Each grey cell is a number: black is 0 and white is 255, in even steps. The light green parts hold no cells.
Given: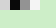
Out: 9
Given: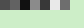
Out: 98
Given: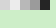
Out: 236
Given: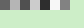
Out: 181
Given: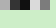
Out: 52
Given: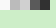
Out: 187
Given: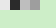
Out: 43
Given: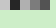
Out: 38
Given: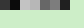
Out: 11
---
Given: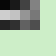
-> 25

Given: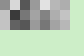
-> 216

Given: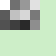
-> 112

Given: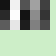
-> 241

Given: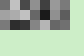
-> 193

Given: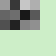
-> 56

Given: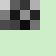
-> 93

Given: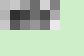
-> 200

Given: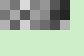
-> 118
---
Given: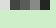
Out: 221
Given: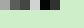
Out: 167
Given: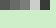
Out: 86
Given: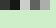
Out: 53
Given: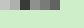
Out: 196
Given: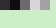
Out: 45
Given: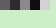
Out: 95
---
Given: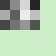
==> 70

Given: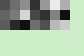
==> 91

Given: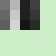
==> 94

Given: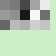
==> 102

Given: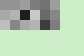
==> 190

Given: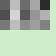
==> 120
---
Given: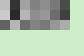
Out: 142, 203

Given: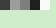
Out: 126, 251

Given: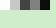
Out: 67, 254

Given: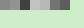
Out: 195, 195

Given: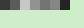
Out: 146, 199

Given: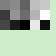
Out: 108, 252
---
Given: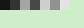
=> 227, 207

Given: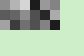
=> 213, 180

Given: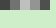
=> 191, 148

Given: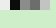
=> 237, 195

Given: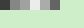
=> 236, 171

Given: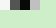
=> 246, 192

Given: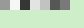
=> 246, 227
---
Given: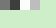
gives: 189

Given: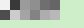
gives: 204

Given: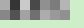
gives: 181

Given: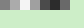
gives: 171

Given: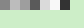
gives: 218

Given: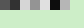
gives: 214

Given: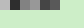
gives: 152

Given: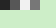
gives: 119
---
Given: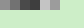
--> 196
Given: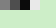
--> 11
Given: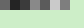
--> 202
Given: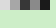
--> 138
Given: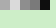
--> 122
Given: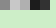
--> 28
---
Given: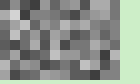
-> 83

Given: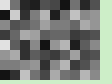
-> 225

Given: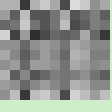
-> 178

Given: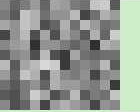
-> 135

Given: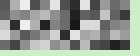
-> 88

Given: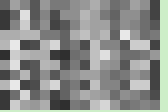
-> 99

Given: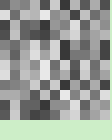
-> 98
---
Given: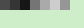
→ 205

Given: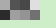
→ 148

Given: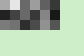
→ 145

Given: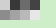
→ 185

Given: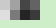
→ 36

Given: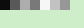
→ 194

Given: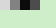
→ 11

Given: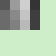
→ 185

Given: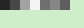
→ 134

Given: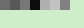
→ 194
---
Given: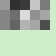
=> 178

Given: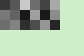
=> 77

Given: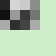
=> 47

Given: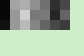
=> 100

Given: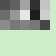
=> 129

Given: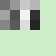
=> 90

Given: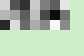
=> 137
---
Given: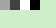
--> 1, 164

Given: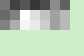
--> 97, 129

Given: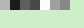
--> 135, 181

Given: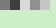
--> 197, 122

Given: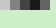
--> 99, 200

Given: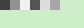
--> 166, 64

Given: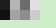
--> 224, 16

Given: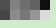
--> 16, 70

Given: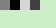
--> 65, 128

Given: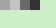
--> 51, 164
